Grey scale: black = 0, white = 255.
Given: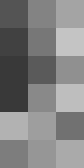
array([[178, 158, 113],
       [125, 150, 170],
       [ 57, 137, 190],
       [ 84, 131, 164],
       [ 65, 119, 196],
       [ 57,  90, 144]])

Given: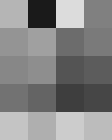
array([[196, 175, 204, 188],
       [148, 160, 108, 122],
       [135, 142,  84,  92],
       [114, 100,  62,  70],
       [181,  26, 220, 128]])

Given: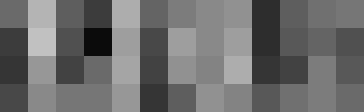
array([[ 60, 193,  80,  11, 158,  72, 158, 137, 158,  45,  88, 100,  80],
       [106, 180,  94,  60, 173, 100, 124, 137, 145,  45,  94, 112, 118],
       [ 53, 151,  66, 106, 165,  66, 145, 131, 173,  53,  66, 124,  88],
       [ 72, 137, 118, 118, 151,  53,  94, 145, 131,  88, 112, 124, 106]])

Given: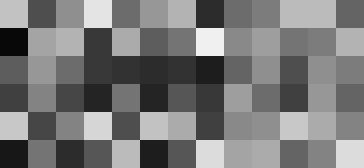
array([[  8, 164, 179,  56, 171,  93, 116, 240, 137, 158, 116, 124, 179],
       [ 93, 151, 108,  56,  50,  44,  50,  29, 100, 143,  78, 143, 124],
       [ 64, 131,  70,  36, 116,  36,  86,  56, 158, 108,  64, 151, 100],
       [ 23, 116,  44,  86, 187,  29,  86, 220, 164, 171, 100, 131, 220],
       [194,  78, 143, 228, 108, 151, 179,  44, 108, 124, 187, 187, 100],
       [200,  70, 131, 214,  78, 194, 171,  64, 137, 143, 200, 171, 131]])

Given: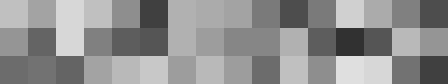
array([[192, 163, 215, 192, 142,  64, 177, 171, 163, 122,  77, 122, 208,
        171, 128,  77],
       [108, 114, 100, 163, 185, 200, 157, 185, 157, 108, 192, 142, 223,
        215, 114,  64],
       [149, 100, 215, 128,  93,  85, 177, 157, 134, 134, 177,  93,  49,
         85, 185, 149]])

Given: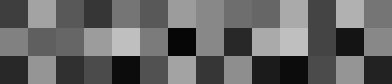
array([[ 62, 163,  88,  54, 117,  88, 156, 136, 110, 102, 170,  68, 177,
        117],
       [ 40, 149,  48,  75,  12,  81, 163,  54, 142,  27,  12,  75, 149,
         34],
       [129,  95, 102, 156, 191, 123,   6, 136,  40, 170, 191,  68,  20,
        136]])

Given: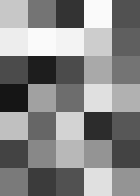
array([[237, 250, 243, 205,  95],
       [ 21, 161, 109, 224, 177],
       [ 67, 136, 184, 148,  67],
       [199, 116,  51, 250,  81],
       [192, 102, 211,  44,  87],
       [122,  59,  81, 224, 148],
       [ 75,  29,  75, 169, 116]])
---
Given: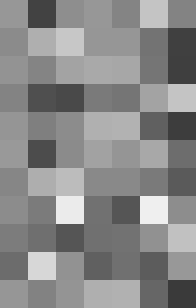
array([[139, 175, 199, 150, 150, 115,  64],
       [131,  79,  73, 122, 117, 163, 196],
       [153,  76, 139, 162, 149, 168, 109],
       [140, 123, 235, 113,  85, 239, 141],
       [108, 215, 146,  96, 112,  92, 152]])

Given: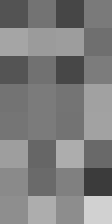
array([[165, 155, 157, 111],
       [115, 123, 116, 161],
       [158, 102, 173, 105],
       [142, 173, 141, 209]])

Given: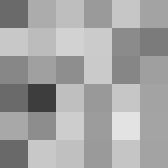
array([[200, 188, 210, 203, 139, 123],
       [106,  61, 191, 153, 198, 163],
       [105, 200, 192, 154, 197, 163]])

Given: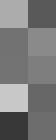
array([[114, 138],
       [200, 103]])

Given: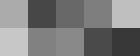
array([[199, 129, 137,  74,  56]])

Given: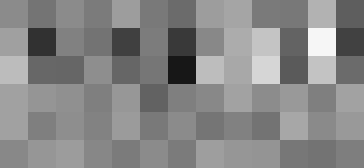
array([[160,  49, 129, 115,  64, 124,  57, 136, 172, 196,  99, 246,  65],
       [161, 149, 144, 127, 151,  98, 127, 136, 162, 140, 153, 127, 162],
       [136, 150, 156, 135, 123, 139, 123, 158, 150, 148, 119, 115, 126]])

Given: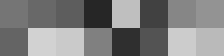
array([[100, 210, 202, 128,  47,  83, 204, 186]])

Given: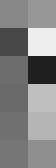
array([[ 72, 238],
       [105, 191],
       [118, 143]])

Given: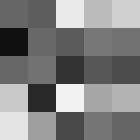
array([[ 16, 104,  91, 119, 114],
       [201,  40, 242, 166, 179]])
